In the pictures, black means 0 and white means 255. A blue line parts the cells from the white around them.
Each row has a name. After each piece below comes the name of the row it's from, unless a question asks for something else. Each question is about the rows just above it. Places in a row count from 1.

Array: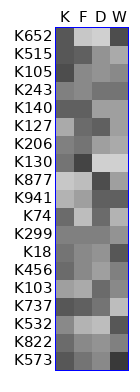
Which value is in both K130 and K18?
[116]
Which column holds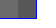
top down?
K
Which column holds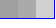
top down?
W

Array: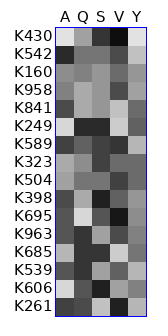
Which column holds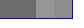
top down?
Y
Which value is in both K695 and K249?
[215]
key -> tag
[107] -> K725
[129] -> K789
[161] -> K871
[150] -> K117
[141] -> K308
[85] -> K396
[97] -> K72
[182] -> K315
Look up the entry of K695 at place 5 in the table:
K308
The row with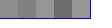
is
K160
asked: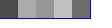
K841

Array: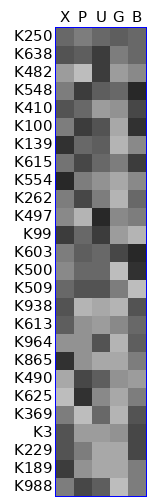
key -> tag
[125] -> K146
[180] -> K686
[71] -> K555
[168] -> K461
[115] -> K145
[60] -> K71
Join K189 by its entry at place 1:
K71
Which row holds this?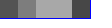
K229
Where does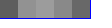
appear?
K613
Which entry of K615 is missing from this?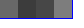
[115]
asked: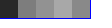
K554

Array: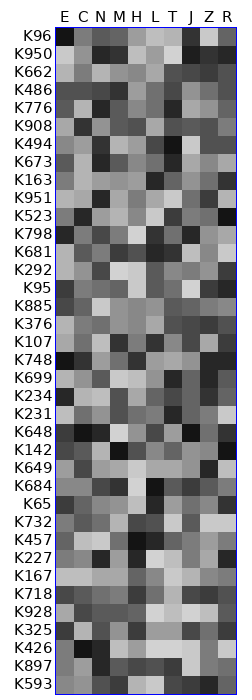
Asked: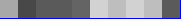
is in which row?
K928
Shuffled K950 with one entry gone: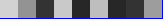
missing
[30]
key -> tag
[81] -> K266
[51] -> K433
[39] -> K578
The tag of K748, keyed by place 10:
K578
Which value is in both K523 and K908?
[124]
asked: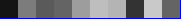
K96
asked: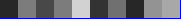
K798

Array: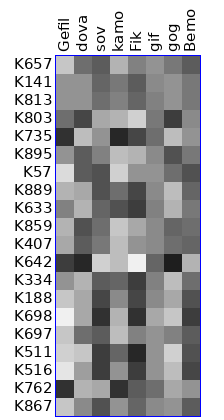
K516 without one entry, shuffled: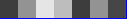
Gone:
[158]
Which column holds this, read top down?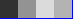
Gefil

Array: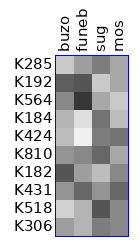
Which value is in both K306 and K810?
[136]
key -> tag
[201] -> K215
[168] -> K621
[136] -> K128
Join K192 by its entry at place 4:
K621
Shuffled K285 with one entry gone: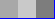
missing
[158]
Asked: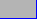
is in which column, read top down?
funeb

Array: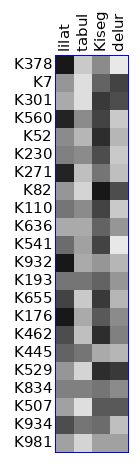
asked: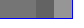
K193
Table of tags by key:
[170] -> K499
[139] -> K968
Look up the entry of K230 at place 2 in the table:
K968
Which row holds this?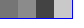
K110

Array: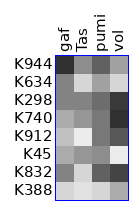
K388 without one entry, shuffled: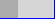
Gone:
[226]
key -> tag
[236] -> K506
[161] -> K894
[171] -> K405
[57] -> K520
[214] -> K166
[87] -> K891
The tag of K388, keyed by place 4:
K405

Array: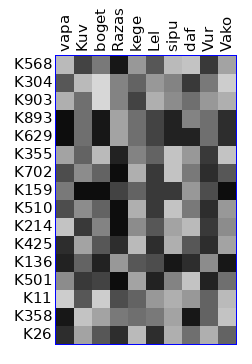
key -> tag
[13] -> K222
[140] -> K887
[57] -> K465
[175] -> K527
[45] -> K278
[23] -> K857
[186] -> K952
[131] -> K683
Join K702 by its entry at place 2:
K887
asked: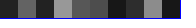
K136
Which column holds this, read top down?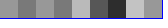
daf

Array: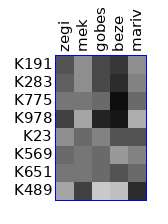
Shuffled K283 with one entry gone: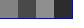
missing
[95]
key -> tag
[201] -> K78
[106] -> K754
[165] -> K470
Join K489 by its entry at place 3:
K78
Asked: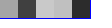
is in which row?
K489
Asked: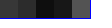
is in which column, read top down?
beze

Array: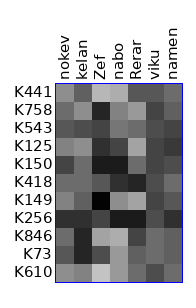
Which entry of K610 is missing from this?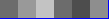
[130]
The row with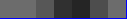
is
K418
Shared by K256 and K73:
[77]
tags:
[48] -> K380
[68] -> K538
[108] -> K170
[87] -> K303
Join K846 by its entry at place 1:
K170
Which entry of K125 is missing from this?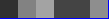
[57]
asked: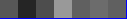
K73
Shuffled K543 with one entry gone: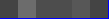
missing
[118]

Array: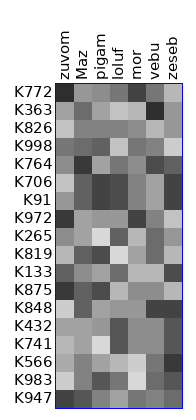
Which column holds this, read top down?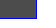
loluf
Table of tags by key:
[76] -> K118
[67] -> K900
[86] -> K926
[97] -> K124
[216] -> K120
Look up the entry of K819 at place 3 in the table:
K118
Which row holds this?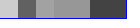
K848
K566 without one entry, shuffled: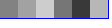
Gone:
[171]

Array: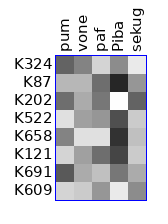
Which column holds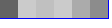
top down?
sekug
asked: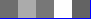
K202
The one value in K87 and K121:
[110]
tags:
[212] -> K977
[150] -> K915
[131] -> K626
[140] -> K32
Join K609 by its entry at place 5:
K32

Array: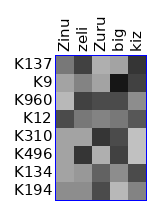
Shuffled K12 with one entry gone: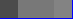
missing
[87]
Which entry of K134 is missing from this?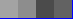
[152]
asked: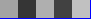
K496
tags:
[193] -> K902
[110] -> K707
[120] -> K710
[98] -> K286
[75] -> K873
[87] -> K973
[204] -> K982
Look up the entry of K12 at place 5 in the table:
K973
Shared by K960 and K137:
[65]

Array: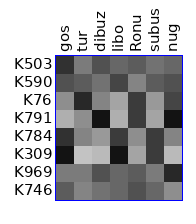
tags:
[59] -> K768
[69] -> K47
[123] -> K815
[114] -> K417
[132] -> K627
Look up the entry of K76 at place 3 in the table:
K627
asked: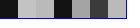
K309
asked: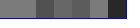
K969
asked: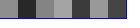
K76
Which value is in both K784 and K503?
[49]
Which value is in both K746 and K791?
[142]

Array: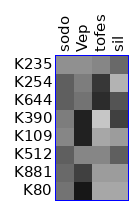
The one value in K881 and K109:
[156]
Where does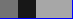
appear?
K80
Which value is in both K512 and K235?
[134]
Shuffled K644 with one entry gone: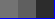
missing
[84]

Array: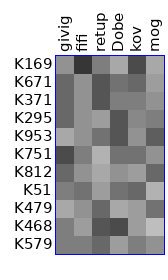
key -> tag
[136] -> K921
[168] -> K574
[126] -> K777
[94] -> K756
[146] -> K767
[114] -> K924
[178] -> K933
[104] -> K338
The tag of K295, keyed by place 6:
K777
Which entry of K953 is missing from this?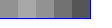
[94]
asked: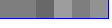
K579
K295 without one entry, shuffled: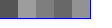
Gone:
[136]
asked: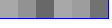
K479

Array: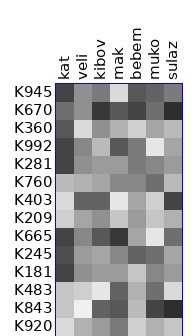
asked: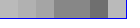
K760
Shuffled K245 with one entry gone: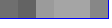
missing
[79]

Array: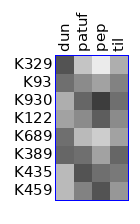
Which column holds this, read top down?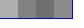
til
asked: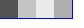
K329
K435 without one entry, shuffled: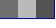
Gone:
[121]

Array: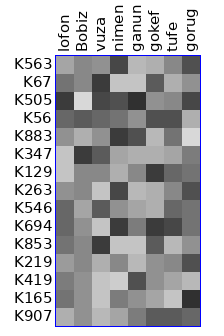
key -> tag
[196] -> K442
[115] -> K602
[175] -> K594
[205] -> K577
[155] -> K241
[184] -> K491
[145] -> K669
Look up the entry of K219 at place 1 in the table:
K241
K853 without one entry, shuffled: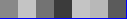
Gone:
[145]
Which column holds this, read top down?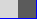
Bobiz
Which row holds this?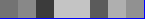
K67
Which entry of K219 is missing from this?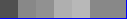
[155]

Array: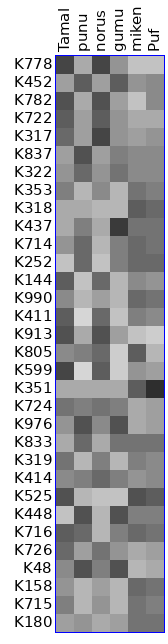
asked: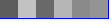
K144
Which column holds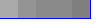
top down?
Puf
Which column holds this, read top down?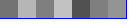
gumu
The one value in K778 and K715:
[148]
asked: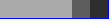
K351

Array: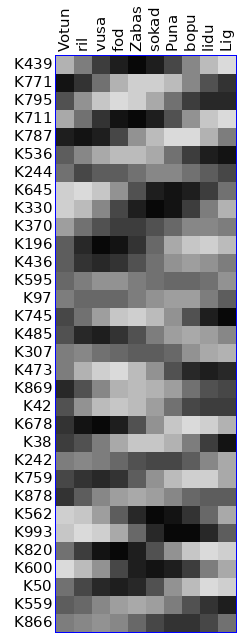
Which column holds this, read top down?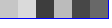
ril
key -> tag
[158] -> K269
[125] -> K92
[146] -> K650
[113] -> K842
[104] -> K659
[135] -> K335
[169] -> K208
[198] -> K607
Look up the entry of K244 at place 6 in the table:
K335
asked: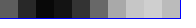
K196

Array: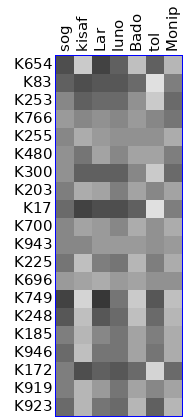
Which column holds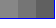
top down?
Lar
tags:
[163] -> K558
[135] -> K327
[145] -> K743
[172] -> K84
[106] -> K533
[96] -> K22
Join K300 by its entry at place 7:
K533
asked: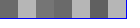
K923

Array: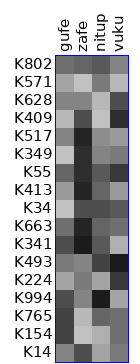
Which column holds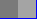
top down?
gufe
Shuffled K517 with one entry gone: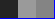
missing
[142]
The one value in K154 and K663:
[111]
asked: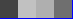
K154

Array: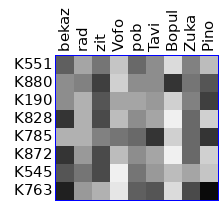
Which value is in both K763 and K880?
[85]
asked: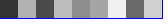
K828

